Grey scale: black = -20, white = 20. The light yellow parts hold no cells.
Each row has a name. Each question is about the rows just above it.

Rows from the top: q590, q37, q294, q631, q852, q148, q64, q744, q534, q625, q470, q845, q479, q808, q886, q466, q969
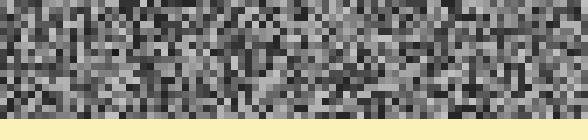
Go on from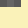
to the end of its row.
[-12  -8  -2 -12  -2   2   6   2 -10  -8  -4   0   0   4  -8   8]
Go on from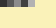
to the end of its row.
[  8 -14 -12   0 -10   0 -10   2   4 -14   2  -8 -10   4  -2  -8  -4 -14
 -12  -2   8   4  -2  -4  -4  -6   6  -8   2  -6   6 -14 -12 -10 -12   4
   4   8   8   8  -6   2  -8  -2  -8  -8   4 -14   4 -14 -14 -12  -2   4
   2  -4   6 -12 -14   6   4   6  -4   8   0  10   4]
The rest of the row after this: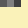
[ -4  -6   8 -14 -12  -2 -14  -6  -2 -12   6   8   0   2  10  -2  -2  -8
 -12  -2  -4   2   4 -14   2  10  10 -10   8  10 -12   4  -2   2  -4   6
   0   8  10  10   0   0   6   8  -2   2  -8  -8   6  -6  -4  -6 -12  -8
  -2 -12  -2   2   6   2 -10  -8  -4   0   0   4  -8   8]
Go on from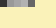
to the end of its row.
[  0  -6   0  -2  -8   8 -10   6   2  10   4   2   0 -14  -2   4   8   8
 -10   6   6 -12   0  -8   4  -2  -8 -12 -12   4  -8  -8 -12 -14  -2   0
  -4 -14   0  -2  -6   0  10  -6   6  -8   4   4  -6   4   8 -10  -8 -14
  -8 -10   0  -8   0 -12   6  -2   4   8   8 -12   4  -4 -10   0 -12   6
  -6  -6 -12   0  -4  -6]
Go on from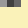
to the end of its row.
[ -4 -14   2   4  -6 -14   8  -2  10 -12  -8   8  -6  10   4   4   0   0
  -4   6   4 -14  -6   2  -8  -8 -10 -14   8]
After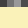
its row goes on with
[ -2   2   4   6 -12  10 -14   8 -10   8  -4  -4   0   2  -4   0  -2   2
   8 -14  -8  -4   4   4 -12 -12  -4 -10   6 -14   2  -4  -2  -2  10   2
   4  -6   8   0  10   0  -8   6  10   0   4   8   6  -4   2  -8  -6  -4
   6   4   4]

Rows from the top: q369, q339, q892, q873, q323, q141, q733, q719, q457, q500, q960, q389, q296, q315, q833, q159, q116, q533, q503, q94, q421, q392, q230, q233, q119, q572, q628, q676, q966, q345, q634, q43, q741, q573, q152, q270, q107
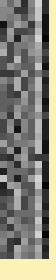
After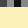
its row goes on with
[ -5   9 -15]
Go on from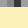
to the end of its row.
[-17]
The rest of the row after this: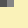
[ 11 -17]
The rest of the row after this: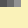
[-13]

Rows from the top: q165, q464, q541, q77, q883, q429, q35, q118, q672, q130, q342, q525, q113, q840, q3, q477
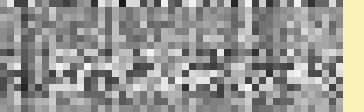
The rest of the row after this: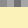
[ 2  8  0  2  0  2  2 -2  4 10 -4 -2 -2  2  0  8  4  8  0  8  8  0  6]
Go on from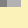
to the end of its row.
[0 6]
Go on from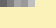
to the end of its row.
[ 2  4  2  4  4 -2  8  0  8  2  2  0  6  0  2  6 -2  6  2  8  0  2  0  2
  2 -2  4 10 -4 -2 -2  2  0  8  4  8  0  8  8  0  6]
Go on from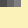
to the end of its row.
[ -6  10   0   6   4   0  -4  -4  -4   6  12  -6  10   4  -2   8  -4   6
   8   8   0  -2  -2  -2  -6 -10   4   0  -4  10   8  -4   4   8  -2   6
   8   4   8   4   0   6  -6]
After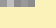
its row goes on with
[ 4  4 -2  8  0  8  2  2  0  6  0  2  6 -2  6  2  8  0  2  0  2  2 -2  4
 10 -4 -2 -2  2  0  8  4  8  0  8  8  0  6]
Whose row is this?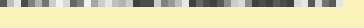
q130
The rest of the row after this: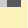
[ 8 -6 -4 -4  8 10  6  6  8 -6  8]

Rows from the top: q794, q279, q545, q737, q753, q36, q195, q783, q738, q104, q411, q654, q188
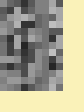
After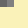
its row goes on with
[0 8 6]
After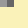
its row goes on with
[-2 -4  6]
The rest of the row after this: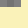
[6]
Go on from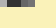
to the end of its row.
[10  8]

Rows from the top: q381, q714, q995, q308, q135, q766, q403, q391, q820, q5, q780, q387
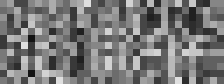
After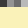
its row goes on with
[  5  -1  -7  -1   5 -11   3   3  -9   3   5   3  -9   1   9  -9 -15 -13
   5 -11  -3 -11 -15 -11   3  -5  -7]
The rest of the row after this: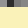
[  1  11  -1   7  -3  -1  -5   3  -9  -9   9   3  -9  11  -7 -11  -7  -7]

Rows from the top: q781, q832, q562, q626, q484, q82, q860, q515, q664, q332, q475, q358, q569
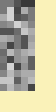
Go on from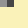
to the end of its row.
[-1 -7  7]
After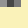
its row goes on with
[-7  7]
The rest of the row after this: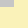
[-5  5  9]
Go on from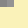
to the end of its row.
[13  7  1]
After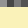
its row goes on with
[7]
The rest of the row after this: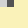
[-5 -1]
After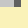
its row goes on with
[5 9]

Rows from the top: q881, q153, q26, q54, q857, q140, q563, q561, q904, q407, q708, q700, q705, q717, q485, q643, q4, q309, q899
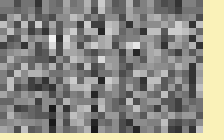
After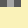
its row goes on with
[  2   2 -10  12 -10 -10  10   8  -2 -12   4   0   2   2   6   2  12   6
 -12  10]
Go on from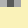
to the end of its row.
[  0  -8  10  -8  -4   6   4  -4  -8   0   2   4   2   2   0   8   4 -12
   6]
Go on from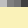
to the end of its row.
[  4  -6 -10  -4   0  -2]
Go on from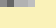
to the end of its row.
[ -2  -2   8   2  -4   6  -2 -10   8   0  -6   4  -6   4 -10  10]
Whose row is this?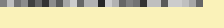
q857

